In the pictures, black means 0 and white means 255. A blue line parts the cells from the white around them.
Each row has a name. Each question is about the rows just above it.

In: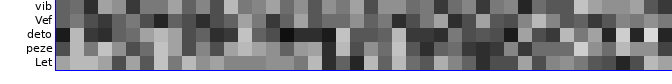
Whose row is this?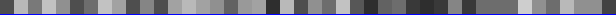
peze
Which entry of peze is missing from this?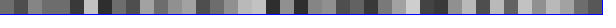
[153]
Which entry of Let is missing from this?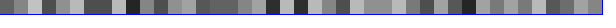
[174]
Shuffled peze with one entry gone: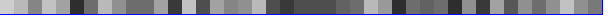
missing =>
[67]

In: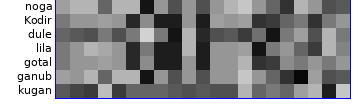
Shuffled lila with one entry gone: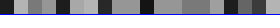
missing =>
[131]
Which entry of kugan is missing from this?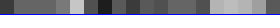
[69]
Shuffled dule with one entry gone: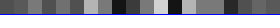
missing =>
[159]
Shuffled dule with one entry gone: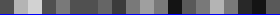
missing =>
[112]
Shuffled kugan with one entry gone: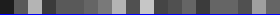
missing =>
[189]
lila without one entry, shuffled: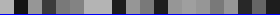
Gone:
[168]

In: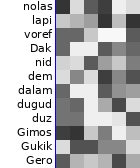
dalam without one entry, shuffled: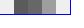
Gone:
[146]
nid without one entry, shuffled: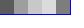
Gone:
[210]
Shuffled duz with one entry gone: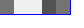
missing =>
[228]
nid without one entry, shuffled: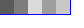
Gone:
[210]

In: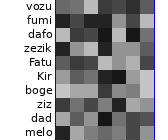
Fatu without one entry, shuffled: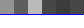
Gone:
[177]
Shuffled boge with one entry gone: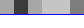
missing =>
[137]
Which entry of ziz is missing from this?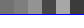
[35]
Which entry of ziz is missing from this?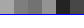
[59]
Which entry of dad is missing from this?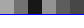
[83]
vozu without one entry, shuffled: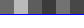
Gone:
[47]

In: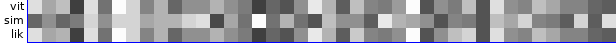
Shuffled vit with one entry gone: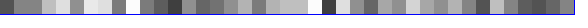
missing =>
[155]
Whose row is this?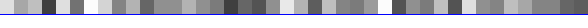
vit
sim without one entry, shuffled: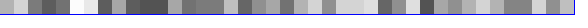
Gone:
[73]
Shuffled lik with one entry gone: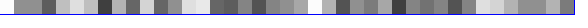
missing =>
[202]

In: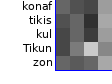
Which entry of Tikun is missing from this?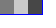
[135]
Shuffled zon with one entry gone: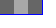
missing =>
[90]
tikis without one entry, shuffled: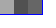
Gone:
[48]
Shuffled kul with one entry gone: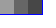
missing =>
[60]

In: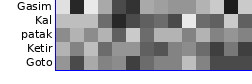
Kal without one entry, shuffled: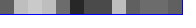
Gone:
[233]
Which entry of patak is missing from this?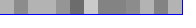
[96]
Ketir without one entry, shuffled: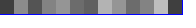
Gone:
[120]
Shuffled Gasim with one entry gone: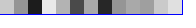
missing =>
[51]
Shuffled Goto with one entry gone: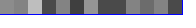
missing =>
[169]
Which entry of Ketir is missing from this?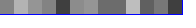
[84]
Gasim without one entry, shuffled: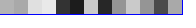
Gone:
[159]

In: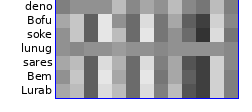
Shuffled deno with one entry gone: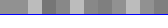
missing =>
[167]
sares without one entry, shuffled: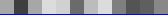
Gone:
[177]
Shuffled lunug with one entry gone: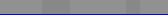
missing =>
[156]

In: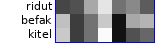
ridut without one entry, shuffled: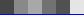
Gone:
[92]
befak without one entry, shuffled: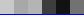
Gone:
[192]
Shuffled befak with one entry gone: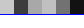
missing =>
[180]

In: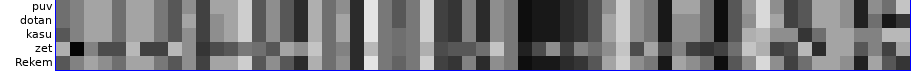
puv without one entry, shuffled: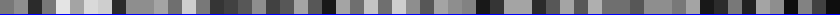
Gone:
[154]
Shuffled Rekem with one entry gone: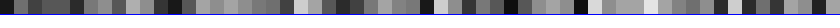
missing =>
[99]

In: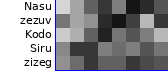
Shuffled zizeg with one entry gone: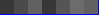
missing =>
[145]
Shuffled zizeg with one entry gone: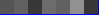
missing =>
[74]
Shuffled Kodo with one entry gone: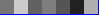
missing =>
[184]
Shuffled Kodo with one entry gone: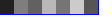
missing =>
[175]
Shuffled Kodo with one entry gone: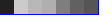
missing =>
[117]
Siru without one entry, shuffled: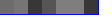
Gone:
[136]
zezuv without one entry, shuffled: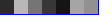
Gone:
[64]

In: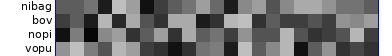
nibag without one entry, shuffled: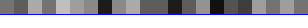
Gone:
[105]
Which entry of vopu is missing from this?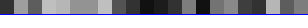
[71]
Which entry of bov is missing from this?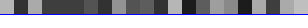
[40]

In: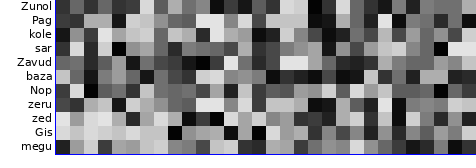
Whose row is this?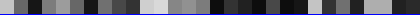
baza
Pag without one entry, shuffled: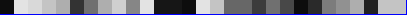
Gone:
[93]
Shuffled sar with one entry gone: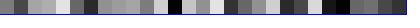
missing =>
[134]
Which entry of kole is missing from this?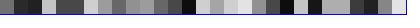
[184]
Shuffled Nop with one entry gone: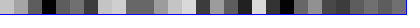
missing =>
[84]

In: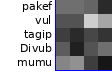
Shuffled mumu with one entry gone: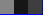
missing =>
[145]
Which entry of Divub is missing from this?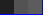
[111]
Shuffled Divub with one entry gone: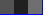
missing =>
[92]
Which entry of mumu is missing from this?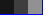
[133]
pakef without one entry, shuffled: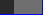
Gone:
[101]
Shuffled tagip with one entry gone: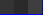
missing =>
[71]
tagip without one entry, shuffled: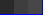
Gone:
[52]

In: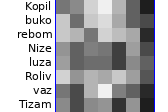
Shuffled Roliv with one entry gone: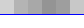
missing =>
[85]
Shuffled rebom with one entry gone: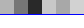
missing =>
[189]

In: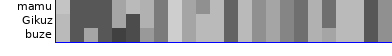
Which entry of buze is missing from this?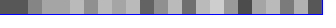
[64]
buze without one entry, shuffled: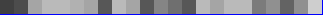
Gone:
[153]
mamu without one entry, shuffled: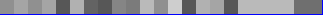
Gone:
[196]

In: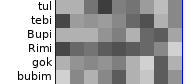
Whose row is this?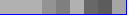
Bupi
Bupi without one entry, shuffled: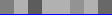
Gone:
[165]
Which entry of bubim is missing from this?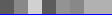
[198]
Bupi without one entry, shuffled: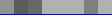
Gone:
[165]

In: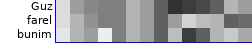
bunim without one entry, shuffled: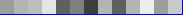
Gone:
[169]
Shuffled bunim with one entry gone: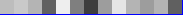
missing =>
[169]
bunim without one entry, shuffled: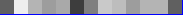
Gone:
[229]
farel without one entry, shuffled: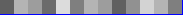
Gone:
[189]
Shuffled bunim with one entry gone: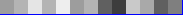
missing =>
[189]
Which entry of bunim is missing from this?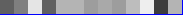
[201]
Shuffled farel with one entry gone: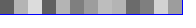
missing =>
[145]

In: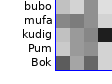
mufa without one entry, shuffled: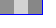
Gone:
[124]
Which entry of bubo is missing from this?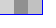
[223]

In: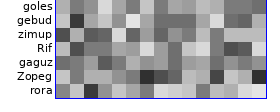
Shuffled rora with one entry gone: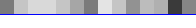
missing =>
[207]
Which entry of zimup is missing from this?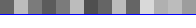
[146]
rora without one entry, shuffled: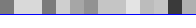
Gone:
[134]

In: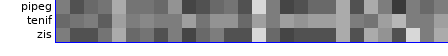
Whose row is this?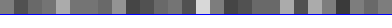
pipeg
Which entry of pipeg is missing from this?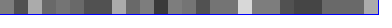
[147]
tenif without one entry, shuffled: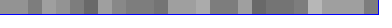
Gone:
[93]
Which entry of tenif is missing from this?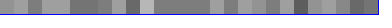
[171]
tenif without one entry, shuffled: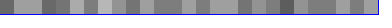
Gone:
[136]

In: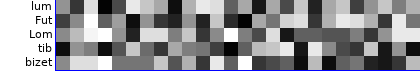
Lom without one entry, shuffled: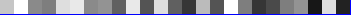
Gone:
[245]
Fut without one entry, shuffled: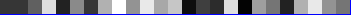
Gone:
[210]
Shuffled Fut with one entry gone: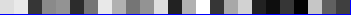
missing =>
[158]
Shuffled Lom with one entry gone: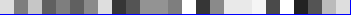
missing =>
[23]
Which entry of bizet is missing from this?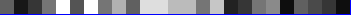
[233]
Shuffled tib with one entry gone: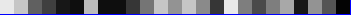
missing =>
[107]
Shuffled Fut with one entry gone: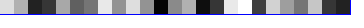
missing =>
[44]

